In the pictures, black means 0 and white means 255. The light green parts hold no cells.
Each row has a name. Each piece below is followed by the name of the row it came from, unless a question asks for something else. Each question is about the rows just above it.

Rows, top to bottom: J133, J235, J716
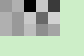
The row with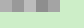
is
J716
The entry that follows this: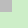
[142]
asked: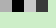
J133

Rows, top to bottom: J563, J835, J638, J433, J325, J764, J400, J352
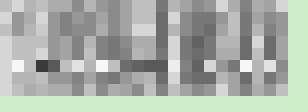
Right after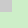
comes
[151]
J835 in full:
[214 151 172 214 151 130 151 139 163 139 163 191 191 108 214 139 120 120
 151 191 120 163 139 151]
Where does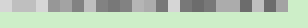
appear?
J325

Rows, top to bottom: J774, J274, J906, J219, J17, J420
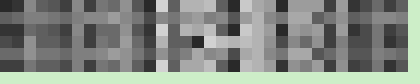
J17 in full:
[106 106 145 118 118 106 127 127 136 156 145 118  86 145 106 127 168 136
 145  75 168 179 136 118 168 168  86 106 136  86  86 127 118 106]
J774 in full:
[ 41  52 136  95  86  63 136  63 118 106 145  86  41 210  95 179 179 189
  95  41 201 168 156  41 156 156 156  63 156  52  75 106  63  95]
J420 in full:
[ 63  63 118  95  95  75 127  63 118 106 145  95  52 210  95 168 168 189
  95  41 189 179 156  52 145 127 156  63 145  63  75 118  52  86]
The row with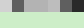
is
J774

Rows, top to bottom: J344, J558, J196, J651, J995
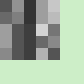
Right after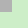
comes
[84]
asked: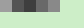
J651
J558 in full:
[105 127  52 158 187]
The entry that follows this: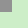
[52]
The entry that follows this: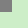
[52]
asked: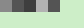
J995

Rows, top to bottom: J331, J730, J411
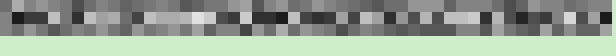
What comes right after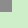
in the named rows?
[99]
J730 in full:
[131  28  59  59 191 119  48 191 161 171 110  68 191 171 171 181 224 203
  78  59 203  48  48  28 191  68  48  59 161  68 191 161  48 149  78 181
  78 191 191 203  48 181  78  37  78  59 131 215  78 161  28]
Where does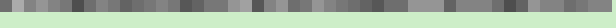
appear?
J331
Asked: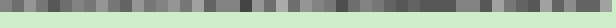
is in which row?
J411
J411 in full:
[131 110 149 119  87 110 131 119 149 119  99 149 119 131 149 119 161  99
 131 131  68 149 110 171 110 149 131 119  78 110 131 119  99  87  99  87
  87  87 131 131  87 161 119  99  87 161  99 140  99  99 161]
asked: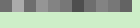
J411

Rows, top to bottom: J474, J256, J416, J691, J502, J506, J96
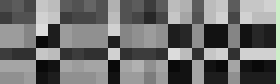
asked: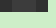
J502
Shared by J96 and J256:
[165]
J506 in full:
[165 165 165   9  18 165 156 165 165   9 165 177 144 165   9  18 165  18
   9 165  18   9  18]
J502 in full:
[ 60  48  48 198 188  48  60  48  48 209  48  60  60  48 220 188  48 198
 209  48 209 209 209]

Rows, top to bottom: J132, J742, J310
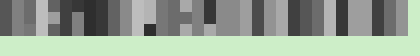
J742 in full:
[ 86 128 108 189 158  64 128  46  55  98 138 189 180 119 108 108 128  55
 138 138 158  76 147 169  64  86 108 180  55 158 158  64 108 147]
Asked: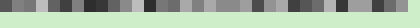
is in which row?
J310

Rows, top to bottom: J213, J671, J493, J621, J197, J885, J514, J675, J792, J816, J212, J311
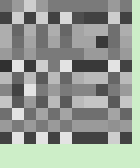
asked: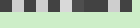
J671
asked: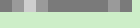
J213
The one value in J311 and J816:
[227]
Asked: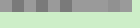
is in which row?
J212
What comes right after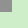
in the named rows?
[154]
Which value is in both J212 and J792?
[154]
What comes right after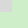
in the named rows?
[78]

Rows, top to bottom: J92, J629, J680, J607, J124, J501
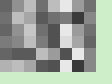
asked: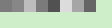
J607
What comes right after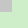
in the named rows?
[112]
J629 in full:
[112 189 166  90 112 123  58 135]
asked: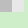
J92
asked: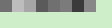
J629

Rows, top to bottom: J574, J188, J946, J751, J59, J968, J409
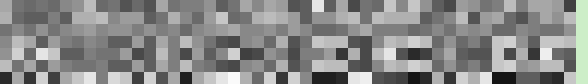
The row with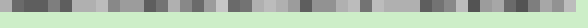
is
J188
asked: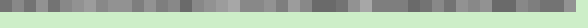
J946
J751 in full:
[136 188 167  94 156 126 115 136 126  94  94 156  94 167 126 188 146 115
  83  73 136 146 106 176  83 115 198 188 188  83  73 136 188 176 208 188
 106 146 106 126  94 198 208 146  94 198 198 188]
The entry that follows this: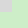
[198]
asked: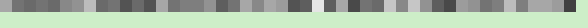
J574
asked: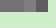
J968
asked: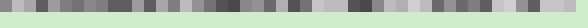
J751

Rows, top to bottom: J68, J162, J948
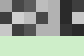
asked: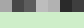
J68
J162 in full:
[ 62 208 189  72 178  42 199]
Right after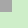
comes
[72]
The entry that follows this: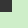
[42]
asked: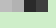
J68
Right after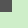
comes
[178]

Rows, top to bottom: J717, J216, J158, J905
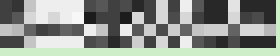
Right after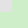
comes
[40]
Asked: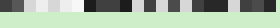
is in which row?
J216
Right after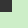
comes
[196]

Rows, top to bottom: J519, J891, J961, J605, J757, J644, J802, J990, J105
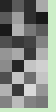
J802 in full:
[ 79 196 110 196]
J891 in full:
[ 90 158  47  25]
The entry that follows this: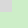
[149]
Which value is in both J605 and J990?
[56]
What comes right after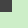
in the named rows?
[130]

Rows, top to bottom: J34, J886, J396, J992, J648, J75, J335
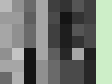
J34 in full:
[186 144 106 166  63  51  85  63]
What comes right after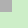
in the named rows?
[20]

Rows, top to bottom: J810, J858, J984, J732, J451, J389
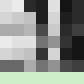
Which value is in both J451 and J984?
[202]
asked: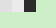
J810
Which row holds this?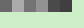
J389

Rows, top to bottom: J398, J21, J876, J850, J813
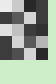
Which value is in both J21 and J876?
[60]
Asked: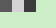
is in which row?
J21
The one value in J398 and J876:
[60]
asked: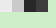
J398
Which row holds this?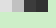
J876
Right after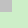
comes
[60]

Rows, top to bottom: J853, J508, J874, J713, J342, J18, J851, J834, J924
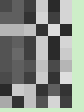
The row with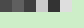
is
J851
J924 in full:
[169  51 192  83 213  63]
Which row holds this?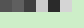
J713
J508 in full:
[ 95  95  51 213  63 213]
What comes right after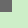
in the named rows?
[63]
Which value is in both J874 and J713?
[42]
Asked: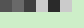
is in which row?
J342

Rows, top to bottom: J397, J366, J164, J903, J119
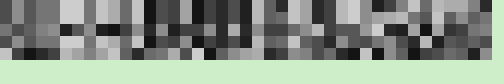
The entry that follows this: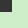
[65]
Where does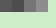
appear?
J903
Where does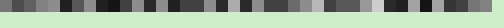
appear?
J164
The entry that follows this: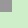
[205]
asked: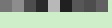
J903

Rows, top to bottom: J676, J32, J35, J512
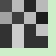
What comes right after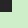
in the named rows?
[185]
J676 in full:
[ 74 185  38 185]
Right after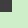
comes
[185]

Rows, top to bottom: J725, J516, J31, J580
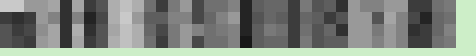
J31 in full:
[ 84  60  72 142 165  48 174  48  84 165 192 174 103  72 121 153 130 112
 121 130  36  94 121 112  60 112  84 103  48 153 153 121 153 130  48  60
 103 130]
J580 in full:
[ 84  72  60 153 165  48 165  60  84 174 192 174 112  60 121 153  72 112
 112 130  24  94 103 103  60 121  84  94  94 153 153 130 153 130  60  60
 112 121]
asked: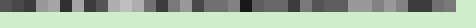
J580
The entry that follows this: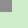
[165]
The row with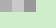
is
J516

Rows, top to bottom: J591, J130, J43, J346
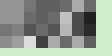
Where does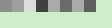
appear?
J346
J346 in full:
[140 158 220  64 170 107 170  95]

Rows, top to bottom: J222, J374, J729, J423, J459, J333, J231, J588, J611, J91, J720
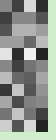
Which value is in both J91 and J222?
[63]
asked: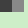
J374
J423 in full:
[157 157 105 187]

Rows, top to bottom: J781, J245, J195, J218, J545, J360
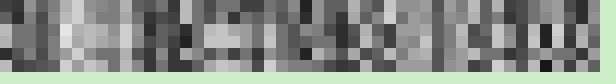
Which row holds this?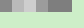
J245
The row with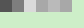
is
J218
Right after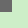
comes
[196]
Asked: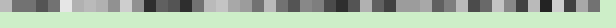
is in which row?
J195

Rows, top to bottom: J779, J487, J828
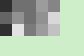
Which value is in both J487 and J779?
[112]
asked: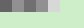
J487
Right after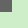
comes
[145]

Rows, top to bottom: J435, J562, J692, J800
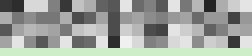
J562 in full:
[173 119 140 119 119 173  76  98 163  76 152 163 140 128 152 163 107 152
 152  67 152]
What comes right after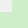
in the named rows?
[216]

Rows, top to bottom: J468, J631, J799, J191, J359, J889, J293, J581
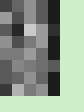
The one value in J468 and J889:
[90]
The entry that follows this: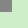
[122]
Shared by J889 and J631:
[90]
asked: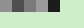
J191
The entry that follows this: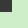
[177]

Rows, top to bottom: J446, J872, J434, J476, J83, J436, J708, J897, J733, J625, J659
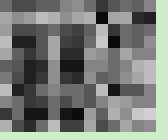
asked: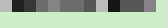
J897
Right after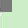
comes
[75]

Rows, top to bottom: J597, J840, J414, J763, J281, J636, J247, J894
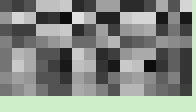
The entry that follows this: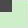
[170]
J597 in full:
[ 83  62  83 192 192 201  43  62 160 160  43  43  74 170  83 213]
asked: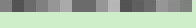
J763
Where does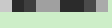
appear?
J597
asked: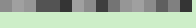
J247

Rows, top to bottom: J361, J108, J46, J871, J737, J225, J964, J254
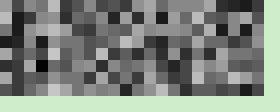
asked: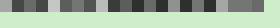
J737
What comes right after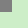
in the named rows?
[136]
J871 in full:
[ 27  37 136  27 145 117 117  83  93 117 187 157  59  37 105  93 166 105
 105  59  83 145]
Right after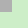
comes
[27]
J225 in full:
[ 47  59 166   3 105  83 136 145  47 136 105 117 145  71  37  71 166 136
 157  93  83  93]

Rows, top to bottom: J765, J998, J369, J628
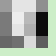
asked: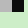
J998
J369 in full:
[122 228 175  12]
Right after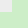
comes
[185]
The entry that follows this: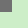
[218]
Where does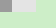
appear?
J765
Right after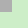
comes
[12]

